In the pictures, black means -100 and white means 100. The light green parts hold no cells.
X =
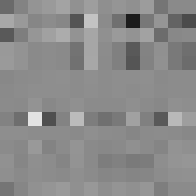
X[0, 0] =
-17
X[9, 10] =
9
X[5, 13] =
10
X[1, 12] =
-22
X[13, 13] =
9
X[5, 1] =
9
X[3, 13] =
-13
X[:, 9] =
[13, -78, 15, -30, -33, 11, 10, 12, 26, 5, 13, -4, 4, 13]
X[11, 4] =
4
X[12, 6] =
9
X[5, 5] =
10
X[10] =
[9, 7, 20, 3, 9, 16, 8, 7, 8, 13, 9, 4, 15, 13]
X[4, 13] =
-15
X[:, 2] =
[16, 5, 18, 8, 8, 10, 11, 15, 78, 10, 20, 12, 11, 14]
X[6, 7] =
10
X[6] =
[8, 10, 11, 11, 11, 10, 11, 10, 11, 10, 11, 9, 10, 10]
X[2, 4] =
35
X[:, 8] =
[17, -12, 21, 0, 0, 11, 11, 9, -5, 9, 8, 1, 7, 16]
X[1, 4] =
6
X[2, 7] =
13
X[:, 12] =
[8, -22, 7, -5, -5, 10, 10, 13, 45, 9, 15, 16, 13, 9]
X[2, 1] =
-1
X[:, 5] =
[14, -34, 15, -10, -11, 10, 10, 13, 47, 8, 16, 15, 12, 13]
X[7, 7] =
9
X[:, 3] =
[21, 10, 26, 10, 10, 11, 11, 7, -38, 10, 3, 10, 10, 17]

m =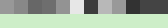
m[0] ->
19
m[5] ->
81
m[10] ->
-47

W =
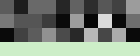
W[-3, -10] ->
-28
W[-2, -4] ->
-95
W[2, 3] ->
14
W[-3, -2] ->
-49
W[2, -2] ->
34
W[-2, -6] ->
-92
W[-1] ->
[-92, -49, -28, 14, -41, -69, 44, -44, 34, -92]
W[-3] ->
[-28, -77, -18, -18, -70, -23, -65, -32, -49, 22]
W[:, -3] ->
[-32, 71, -44]

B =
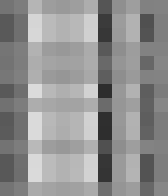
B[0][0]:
-9
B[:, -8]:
[20, 40, 40, 19, 26, 18, 37, 28, 37, 36, 19, 40, 40, 25]
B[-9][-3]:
21
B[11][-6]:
64
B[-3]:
[-31, -13, 70, 47, 40, 44, 64, -58, 21, 40, -35, -2]
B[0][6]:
36
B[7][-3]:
25
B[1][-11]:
-13
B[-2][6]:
65
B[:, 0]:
[-9, -30, -30, -8, -10, -7, -30, -11, -30, -29, -10, -31, -31, -9]
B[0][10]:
1
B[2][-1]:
-1
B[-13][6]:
62
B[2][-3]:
40
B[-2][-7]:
45
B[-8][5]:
43
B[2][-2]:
-35
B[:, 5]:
[24, 44, 44, 23, 27, 22, 43, 28, 42, 42, 25, 44, 45, 26]
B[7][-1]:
6
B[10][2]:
45
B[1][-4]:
22
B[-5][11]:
-3
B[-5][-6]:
63
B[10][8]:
11
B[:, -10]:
[42, 67, 69, 40, 36, 37, 72, 36, 71, 71, 45, 70, 71, 33]
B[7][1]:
-2
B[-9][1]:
0

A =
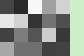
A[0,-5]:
-46
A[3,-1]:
-48
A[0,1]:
-67
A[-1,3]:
-50
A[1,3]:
-10
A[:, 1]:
[-67, 65, -2, -12]

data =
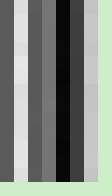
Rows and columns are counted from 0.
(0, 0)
-29
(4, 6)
57
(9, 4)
-94
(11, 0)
-29
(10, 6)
56
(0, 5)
-50
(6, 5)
-51
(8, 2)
-29
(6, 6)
53
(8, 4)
-94
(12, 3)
-9
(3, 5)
-51
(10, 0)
-29
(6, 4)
-94
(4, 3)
-9
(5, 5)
-52
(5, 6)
57
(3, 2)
-30
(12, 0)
-29
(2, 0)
-29
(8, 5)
-51
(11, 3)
-9
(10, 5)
-51
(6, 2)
-30
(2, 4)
-94
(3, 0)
-29

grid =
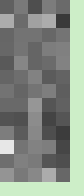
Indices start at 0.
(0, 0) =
-25
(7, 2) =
18
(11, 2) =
-4
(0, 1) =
-5
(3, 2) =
-21
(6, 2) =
-9
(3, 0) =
-19
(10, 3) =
-1
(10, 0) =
81
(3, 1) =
-9
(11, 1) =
0
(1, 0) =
35
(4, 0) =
-30
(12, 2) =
7
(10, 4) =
-45
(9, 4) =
-53
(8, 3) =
-47

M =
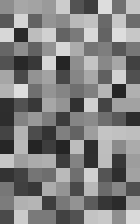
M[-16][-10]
11
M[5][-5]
5
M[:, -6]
[60, 8, -22, 69, -71, -44, 4, 16, -53, 0, -72, -52, 46, 16, -6, -49]
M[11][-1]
23
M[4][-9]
-69
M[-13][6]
-8
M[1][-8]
-23
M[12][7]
-34
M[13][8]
6
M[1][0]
-31
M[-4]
[-60, -48, -8, -14, 46, -13, 64, -34, -64, 27]
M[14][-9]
39
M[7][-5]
-62
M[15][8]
11
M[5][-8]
15
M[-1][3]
-4
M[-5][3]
37
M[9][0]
-47
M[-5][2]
34
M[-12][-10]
-36
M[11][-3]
48
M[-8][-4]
9
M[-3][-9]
-50
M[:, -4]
[-52, 51, 70, -8, 54, 32, 0, 63, 9, 24, -64, -63, 64, 44, -29, 53]
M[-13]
[-20, 11, -23, 15, 69, 35, -8, -1, -32, -7]
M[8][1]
3
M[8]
[-65, 3, 20, -2, -53, 4, 9, -14, -30, -65]
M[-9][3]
31
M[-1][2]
-4
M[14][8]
-66
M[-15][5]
45
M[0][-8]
28
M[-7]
[-47, 41, -40, -60, 0, -22, 24, 54, 51, 49]

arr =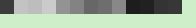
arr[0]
-53
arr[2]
48
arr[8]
7
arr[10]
-74
